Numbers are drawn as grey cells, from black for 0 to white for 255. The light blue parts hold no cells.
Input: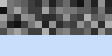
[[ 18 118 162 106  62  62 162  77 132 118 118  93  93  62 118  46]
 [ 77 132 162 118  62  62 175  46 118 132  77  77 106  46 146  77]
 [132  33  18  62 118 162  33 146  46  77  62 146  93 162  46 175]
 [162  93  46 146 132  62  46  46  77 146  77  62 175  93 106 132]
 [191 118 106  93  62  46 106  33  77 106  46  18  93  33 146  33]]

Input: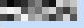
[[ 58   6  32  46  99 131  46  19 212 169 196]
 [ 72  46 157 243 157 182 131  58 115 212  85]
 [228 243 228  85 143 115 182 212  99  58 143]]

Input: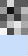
[[ 73 145  59 145]
 [101 215  89  89]
 [116 199 231 172]
 [158  17 101 187]
 [246  73 199 132]]

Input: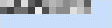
[[ 94  62 110 110  62 237  78 168 139 139 222 196 155]
 [196 209  78 222  94  62 155 182 168 139 155 182  94]]

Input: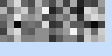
[[ 65 181 218 104  92 143 143 104 130 156 244 116 193 104 205]
 [ 77 156 218 104  77 181 116  77 156  65 168  34  77  65 156]
 [ 92 156   9 104 116 104 218  50  65 168  92  92  50   9  65]
 [116 143 232 156 143 168  77  92 143 116 181  50 181 218 193]
 [130 116 193 130 130 143 143  50  92 130 130  65 205 168 193]
 [181  92 168 205 104 156 244  34  77 168  50  22 218 193 130]]

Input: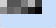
[[139  99 113  70  30   3]
 [208  85  85 125 181  58]]

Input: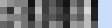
[[102  88 171 117  74 129  61 143 117  33 156 143 187  88]
 [117  49 171 102  49 187  61 102  74  33 156 102 217  33]
 [156 129 129 117  33 156  74  88  61  49 117  88 187  33]
 [171 143 129 129  19 156  61  88  49  19 117  74 187  19]]

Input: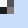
[[ 29 127]
 [246  85]]

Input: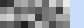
[[ 47  60 158 171 131 183 105 210 158 235]
 [ 91 105  75  31  91 183 145  75 118 131]
 [131 158  91 118 105  91 118 131  60 196]
 [196 210 145 171 196  60 118 131 171 171]]
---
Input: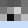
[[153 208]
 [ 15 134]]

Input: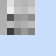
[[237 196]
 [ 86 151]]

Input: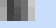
[[63 85]
 [67 79]]

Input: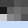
[[ 98 111]
 [134 119]]

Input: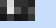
[[227  86]
 [ 55  21]]

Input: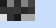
[[52 54]
 [51 24]]

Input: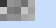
[[124 117]
 [146 143]]

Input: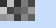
[[ 69  95]
 [160  62]]
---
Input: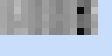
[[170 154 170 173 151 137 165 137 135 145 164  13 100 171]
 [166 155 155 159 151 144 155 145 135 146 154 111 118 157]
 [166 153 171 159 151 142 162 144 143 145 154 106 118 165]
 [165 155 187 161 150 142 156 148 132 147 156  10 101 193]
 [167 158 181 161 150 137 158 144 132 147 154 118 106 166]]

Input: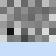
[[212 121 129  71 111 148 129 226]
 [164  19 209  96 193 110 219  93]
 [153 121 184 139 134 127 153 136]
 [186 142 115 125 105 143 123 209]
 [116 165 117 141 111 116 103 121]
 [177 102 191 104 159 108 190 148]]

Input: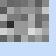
[[ 98 148  96 171 133 155 126]
 [209 189 155 153 219 195 164]
 [111  44 152 152 169 103 146]
 [185 124 123 105 176 107 119]
 [ 89 165 137 152 150 131 198]
 [130 103 107 114 134  93 135]]

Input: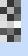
[[224  60 143]
 [ 87 116  59]
 [224 206 248]
 [215  53 112]
 [ 59 178  75]
 [215  53 120]]

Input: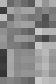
[[125 133 124 111 100 201 188 179]
 [ 52 169 141 149 148 154 172 143]
 [ 61 165 136 140 137 170 185 155]
 [ 55 168 139 146 145 159 177 147]
 [ 61 165 136 140 137 171 185 155]
 [145 124 122 107  94 199 179 180]
 [153 120 153 152 144  96  70 108]
 [143 125 123 108  95 200 180 180]
 [111 140 156 163 160  93  84 104]
 [192 100 143 131 117 122  79 128]
 [ 59 166 151 163 163 120 135 120]
 [182 105 125 106  89 185 148 172]]

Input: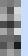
[[132 164 137]
 [ 82 119  27]
 [107 106  94]
 [166 118 219]
 [ 75  52 108]
 [179 130 201]
 [151  85 216]
 [130 121 139]]
